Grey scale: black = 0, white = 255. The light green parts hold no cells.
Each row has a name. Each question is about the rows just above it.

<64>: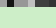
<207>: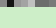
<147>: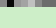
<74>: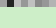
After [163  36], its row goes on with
[192 151 192 137 151 179]
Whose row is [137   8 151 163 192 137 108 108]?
<147>
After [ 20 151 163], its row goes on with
[192 108 108 121]
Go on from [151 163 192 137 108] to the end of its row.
[108]
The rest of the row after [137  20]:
[151 163 192 108 108 121]
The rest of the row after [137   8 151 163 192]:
[137 108 108]

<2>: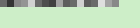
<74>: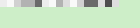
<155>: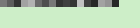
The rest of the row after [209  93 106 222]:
[162 136]
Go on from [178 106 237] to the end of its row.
[249 178 222 249 209 106 106 222  78 222]
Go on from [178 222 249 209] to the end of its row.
[106 106 222  78 222]
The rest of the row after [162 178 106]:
[ 78 120  52  64  52 194  64  39 162 148  39]

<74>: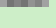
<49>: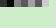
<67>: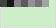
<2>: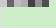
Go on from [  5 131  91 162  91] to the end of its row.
[203]
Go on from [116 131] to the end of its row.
[116 146 131 162]
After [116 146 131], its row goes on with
[162]
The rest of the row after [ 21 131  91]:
[146 116 162]

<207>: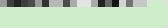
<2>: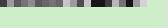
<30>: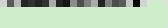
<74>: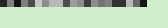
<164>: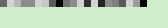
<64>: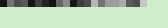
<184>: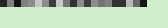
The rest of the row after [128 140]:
[198 140  62 198 115  50 140  62 140 115 128  50  50 183 103  21]
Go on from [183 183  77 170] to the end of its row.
[227 227 170  36 103  21 211 115 198 198]
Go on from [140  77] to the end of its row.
[128 170  36 128  77  90 198   7 211]
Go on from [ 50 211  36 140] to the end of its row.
[128  90 211 156   7]

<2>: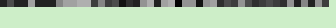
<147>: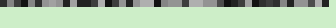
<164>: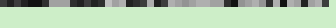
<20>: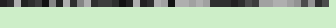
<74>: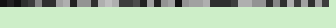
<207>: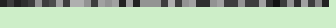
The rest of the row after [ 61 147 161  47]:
[ 47 147 161  61  61 147  61  61 161  47  18  61 147  47 161  61 133  34]
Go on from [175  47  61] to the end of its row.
[ 61  47  18  34 175  34  47 175 161  18 175 175 161 175 161  47  47  47
  34  47  76  61 161 161 175 175 161 147  76 147  47  76]
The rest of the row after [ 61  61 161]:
[ 47  18  61 147  47 161  61 133  34]
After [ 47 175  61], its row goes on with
[161  47 161  61]
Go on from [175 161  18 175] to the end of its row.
[175 161 175 161  47  47  47  34  47  76  61 161 161 175 175 161 147  76
 147  47  76]
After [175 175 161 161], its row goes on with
[ 47  18 147 161 175 147  47 175  18 175 161  34 161 175  61]

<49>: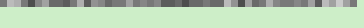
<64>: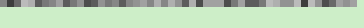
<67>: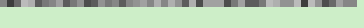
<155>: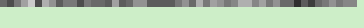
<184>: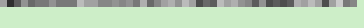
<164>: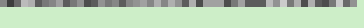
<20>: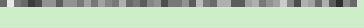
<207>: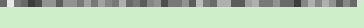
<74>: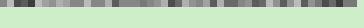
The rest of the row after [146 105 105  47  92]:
[ 61 105 120 146 120 134 134]
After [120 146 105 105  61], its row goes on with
[134 175 134 175 146  92 134 105]

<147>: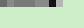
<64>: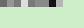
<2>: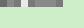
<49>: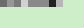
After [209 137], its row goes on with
[137 137  34 182]
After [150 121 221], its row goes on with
[121 137 137  20 182]
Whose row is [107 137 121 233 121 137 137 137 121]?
<2>
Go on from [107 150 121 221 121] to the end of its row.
[137 137  20 182]
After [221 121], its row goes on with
[137 137  20 182]
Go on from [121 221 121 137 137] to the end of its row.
[ 20 182]

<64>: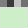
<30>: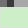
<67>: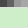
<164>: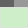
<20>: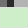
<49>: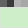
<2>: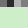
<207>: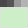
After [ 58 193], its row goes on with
[113]
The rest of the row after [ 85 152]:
[179]
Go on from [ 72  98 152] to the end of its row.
[167]
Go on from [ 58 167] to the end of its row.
[167]
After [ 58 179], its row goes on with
[167]
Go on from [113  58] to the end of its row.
[167 167]

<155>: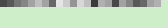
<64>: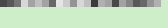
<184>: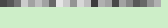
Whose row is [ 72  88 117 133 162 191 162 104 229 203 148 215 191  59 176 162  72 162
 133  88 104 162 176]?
<155>
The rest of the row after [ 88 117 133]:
[162 191 162 104 229 203 148 215 191  59 176 162  72 162 133  88 104 162
 176]
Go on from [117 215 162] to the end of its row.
[191 162 104 229 203 148 215 191  59 176 162  72 162 133  88 104 148 176]
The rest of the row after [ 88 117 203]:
[162 191 162 104 229 203 148 215 191  59 176 162  72 162 133  88 104 148
 176]

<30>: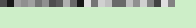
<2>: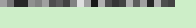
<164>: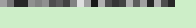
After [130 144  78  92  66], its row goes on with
[130 223 160  24 176  78  53  66 176  92 160  39 176  78  39]
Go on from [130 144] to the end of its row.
[ 78  92  66 130 223 160  24 176  78  53  66 176  92 160  39 176  78  39]
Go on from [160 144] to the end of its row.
[160 117 144  78  92 176 105  24 223 117 208 192 105 105 192 144 208 130
  66 223 130]
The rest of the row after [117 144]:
[ 78  92 176 105  24 223 117 208 192 105 105 192 144 208 130  66 223 130]
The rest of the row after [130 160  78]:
[ 92  66 130 223 160  24 176  78  53  66 176  92 160  39 176  78  66]

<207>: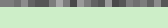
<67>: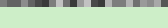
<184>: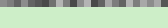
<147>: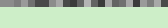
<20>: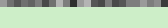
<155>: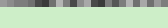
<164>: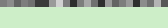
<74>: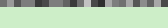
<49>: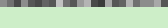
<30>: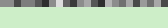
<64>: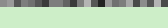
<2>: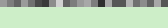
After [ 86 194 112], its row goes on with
[ 86 154 180  73  58 168  86  99 180 112 140 140 168  86]
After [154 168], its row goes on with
[125  46 168  86  86 180 112 140  99 168  86]
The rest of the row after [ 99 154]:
[112  73  58 140 209  99 125 154 168 125  46 168  86  86 180 112 140  99
 168  86]
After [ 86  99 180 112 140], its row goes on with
[140 168  86]

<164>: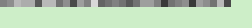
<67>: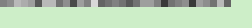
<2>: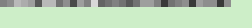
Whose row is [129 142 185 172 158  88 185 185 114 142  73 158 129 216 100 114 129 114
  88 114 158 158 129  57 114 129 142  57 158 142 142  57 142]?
<2>
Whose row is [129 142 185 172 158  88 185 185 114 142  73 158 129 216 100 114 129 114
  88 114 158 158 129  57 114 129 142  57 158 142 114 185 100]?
<67>

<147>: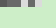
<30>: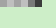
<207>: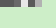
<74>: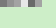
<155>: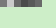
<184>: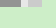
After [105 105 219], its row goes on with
[105 219]
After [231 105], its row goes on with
[163]
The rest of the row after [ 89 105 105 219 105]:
[219]
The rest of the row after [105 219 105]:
[219]
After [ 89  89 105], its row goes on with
[231  89 178]
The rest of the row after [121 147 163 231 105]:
[163]
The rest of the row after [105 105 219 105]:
[219]

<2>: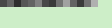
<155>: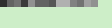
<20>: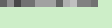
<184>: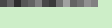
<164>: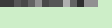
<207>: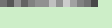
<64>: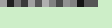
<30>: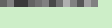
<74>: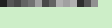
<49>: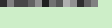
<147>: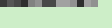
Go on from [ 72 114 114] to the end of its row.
[161 161 161  99 176 192 129 129 114]
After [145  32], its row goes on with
[114  86 176 145  46  99 129]
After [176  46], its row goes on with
[ 86 145]
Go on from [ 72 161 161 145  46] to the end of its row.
[161 145]
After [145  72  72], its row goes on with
[161 161 145  46 161 145]

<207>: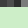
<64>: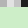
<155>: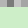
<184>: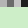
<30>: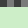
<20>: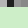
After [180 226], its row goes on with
[196  31]
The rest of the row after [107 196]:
[31]
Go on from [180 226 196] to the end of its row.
[31]
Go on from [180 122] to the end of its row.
[196 165]

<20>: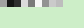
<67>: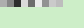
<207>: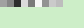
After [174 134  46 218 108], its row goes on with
[234 146 202 189]
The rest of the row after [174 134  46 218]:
[108 234 146 202 189]
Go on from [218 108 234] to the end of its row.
[146 202 189]
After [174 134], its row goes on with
[ 46 218 108 234 146 202 189]
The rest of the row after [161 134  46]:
[218 122 246 146 202 189]
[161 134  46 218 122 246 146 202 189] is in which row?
<207>
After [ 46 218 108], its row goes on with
[234 146 202 189]

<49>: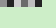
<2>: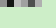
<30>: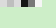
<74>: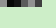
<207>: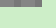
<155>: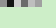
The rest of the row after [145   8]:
[ 21  91 145  63]
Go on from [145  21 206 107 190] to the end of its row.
[160]
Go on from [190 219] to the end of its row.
[ 21 120 245]
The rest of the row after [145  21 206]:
[107 190 160]

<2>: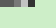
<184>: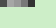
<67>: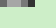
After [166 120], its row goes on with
[50]
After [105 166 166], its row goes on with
[120  50]
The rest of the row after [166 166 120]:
[50]
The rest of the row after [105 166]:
[166 120  50]

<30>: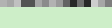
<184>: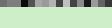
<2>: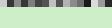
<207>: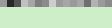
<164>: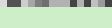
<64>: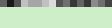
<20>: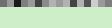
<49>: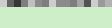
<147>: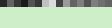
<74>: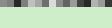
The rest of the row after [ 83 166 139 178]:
[154  99  40 111  40 205 166 126]
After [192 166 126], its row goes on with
[139 205 154 166 154 166 111 178 154 139]
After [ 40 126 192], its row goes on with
[166 111 219 139  99 154  67  40 178 154  55]
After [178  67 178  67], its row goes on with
[192 154  67]
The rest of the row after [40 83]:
[192 166 126 139 205 154 166 154 166 111 178 154 139]
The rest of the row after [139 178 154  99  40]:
[111  40 205 166 126]

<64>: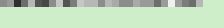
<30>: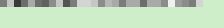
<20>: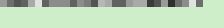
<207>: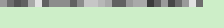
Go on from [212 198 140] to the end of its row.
[183 169 124 169 169 109 169 169 140 240 154 140 124 212]
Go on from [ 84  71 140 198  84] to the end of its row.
[124 198 183 183 140 183 169 140 140 169 154 154 109 154 240 154 124 109
 183]
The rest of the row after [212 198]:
[140 183 169 124 169 169 109 169 169 140 240 154 140 124 212]
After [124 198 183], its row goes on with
[183 140 183 169 140 140 169 154 154 109 154 240 154 124 109 183]
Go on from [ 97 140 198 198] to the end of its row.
[183 169  97  97 154 169 169  59  97 154  71 109 154 225 109]

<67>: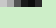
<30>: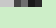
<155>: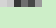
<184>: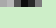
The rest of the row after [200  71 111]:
[26 42]
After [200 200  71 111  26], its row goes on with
[42]
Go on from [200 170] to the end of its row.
[84 26 13 42]
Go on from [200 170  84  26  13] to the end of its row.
[42]
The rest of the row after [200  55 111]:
[ 71 155]

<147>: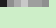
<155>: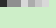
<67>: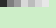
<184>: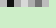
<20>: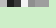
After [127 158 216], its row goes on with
[188 216 231]
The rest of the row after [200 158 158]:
[143]
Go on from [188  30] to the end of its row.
[ 58 243 143 158 158]
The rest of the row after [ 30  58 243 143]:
[158 158]
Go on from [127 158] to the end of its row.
[216 188 216 231]
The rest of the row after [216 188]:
[216 231]
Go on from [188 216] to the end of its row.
[231]

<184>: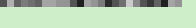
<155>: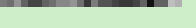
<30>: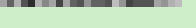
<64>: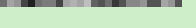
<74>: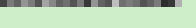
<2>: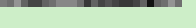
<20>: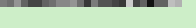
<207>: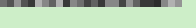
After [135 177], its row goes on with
[148]
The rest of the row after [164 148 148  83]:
[ 32 164 148 123  44  83 111 203 135  83  56  98  32 164 148]
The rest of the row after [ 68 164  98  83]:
[148  98  98  83 190 148  68  83  83  83 164 148 177 190]
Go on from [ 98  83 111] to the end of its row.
[ 56  83 135 135 148  83  83 164 148  83]
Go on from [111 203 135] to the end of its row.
[ 83  56  98  32 164 148]
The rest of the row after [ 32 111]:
[123 123  68 164 177 164 190  98  83 111  56  83 135 135 148  83  83 164
 148  83]
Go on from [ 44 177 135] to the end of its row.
[164  68 164  98  83 148  98  98  83 190 148  68  83  83  83 164 148 177
 190]

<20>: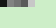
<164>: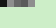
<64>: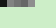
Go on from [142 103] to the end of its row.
[ 90 142]
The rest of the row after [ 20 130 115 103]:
[142]
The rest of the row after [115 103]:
[142]
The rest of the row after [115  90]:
[199]
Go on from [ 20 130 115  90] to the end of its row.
[199]

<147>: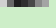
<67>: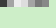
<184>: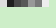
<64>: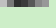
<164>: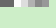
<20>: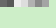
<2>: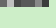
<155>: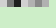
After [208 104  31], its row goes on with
[ 47  72 136 164]
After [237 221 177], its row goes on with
[136 164]

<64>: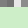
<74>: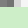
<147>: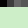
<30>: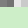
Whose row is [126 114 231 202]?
<30>
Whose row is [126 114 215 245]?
<74>
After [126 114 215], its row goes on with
[245]
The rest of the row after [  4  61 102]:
[86]

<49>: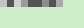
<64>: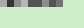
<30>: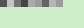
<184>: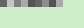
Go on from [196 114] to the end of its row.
[ 68 170 155 100 182 155]
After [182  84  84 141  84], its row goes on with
[114]
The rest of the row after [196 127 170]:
[ 84 100 141  84 170]
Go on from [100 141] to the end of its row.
[ 84 170]
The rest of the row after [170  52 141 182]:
[ 84  84 141  84 114]
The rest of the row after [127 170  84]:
[100 141  84 170]
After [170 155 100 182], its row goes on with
[155]

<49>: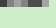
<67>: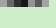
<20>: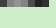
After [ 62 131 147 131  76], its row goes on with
[35 49]
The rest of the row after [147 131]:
[76 35 49]

